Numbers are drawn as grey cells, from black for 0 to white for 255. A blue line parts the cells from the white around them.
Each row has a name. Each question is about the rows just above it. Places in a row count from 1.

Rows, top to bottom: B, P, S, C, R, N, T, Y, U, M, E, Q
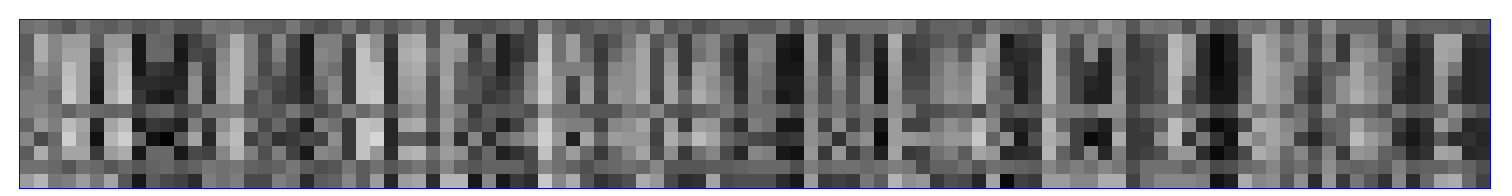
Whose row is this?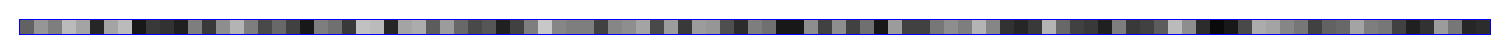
Y
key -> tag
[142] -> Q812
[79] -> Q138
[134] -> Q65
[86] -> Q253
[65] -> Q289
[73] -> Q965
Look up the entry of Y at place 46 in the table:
Q965

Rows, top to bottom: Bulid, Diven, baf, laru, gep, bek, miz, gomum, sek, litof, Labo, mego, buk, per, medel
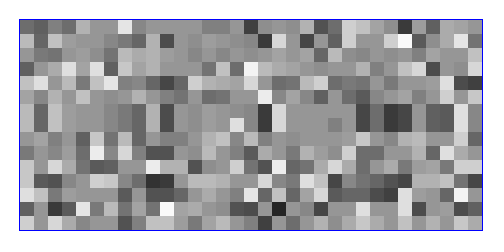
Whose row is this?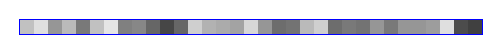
gep
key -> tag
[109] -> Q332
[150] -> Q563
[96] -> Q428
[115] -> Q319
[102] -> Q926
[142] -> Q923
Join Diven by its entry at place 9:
Q926
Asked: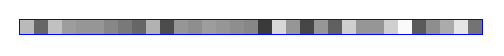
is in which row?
Diven
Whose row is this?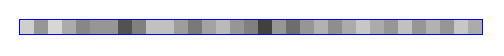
medel
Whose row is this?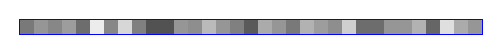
litof
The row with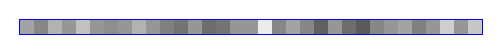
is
bek

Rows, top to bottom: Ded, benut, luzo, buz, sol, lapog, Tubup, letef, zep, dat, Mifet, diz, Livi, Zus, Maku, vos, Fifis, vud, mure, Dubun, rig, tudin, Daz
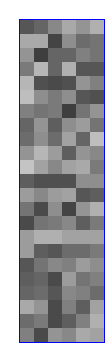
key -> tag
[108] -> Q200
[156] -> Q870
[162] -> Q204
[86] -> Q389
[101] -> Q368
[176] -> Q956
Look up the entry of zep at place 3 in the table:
Q200
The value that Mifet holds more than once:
[162]
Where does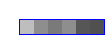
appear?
lapog
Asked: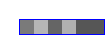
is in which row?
buz

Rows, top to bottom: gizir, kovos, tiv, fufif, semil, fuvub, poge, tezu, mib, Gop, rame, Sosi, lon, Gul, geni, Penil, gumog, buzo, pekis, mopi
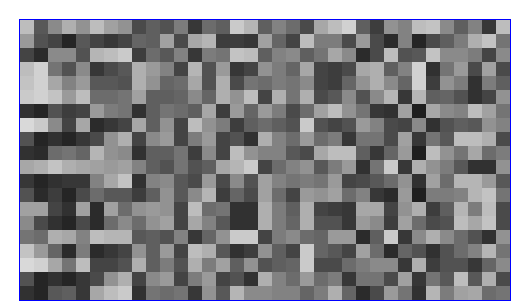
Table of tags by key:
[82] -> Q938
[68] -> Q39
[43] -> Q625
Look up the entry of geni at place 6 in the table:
Q625
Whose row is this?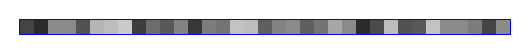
tiv
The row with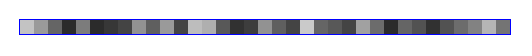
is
gumog
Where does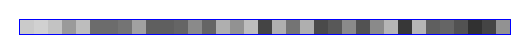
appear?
fuvub

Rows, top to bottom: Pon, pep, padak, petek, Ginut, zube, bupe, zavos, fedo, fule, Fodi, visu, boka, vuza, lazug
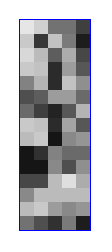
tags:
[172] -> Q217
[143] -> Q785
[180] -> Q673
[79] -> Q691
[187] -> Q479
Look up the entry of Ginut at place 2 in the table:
Q673
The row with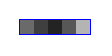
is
bupe
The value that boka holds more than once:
[187]
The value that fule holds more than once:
[106]
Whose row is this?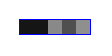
Fodi
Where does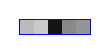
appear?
fedo
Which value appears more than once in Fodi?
[21]

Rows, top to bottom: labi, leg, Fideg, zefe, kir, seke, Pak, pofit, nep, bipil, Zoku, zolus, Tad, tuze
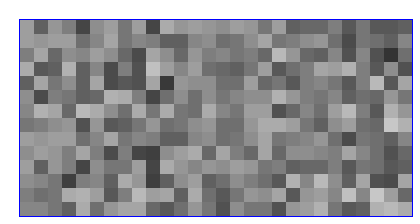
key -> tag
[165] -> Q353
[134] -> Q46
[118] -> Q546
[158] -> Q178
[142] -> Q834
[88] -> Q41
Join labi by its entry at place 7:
Q178
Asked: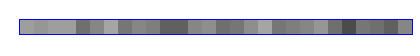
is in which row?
nep
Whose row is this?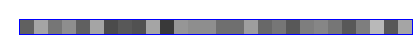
kir
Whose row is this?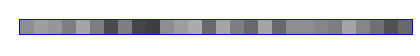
bipil

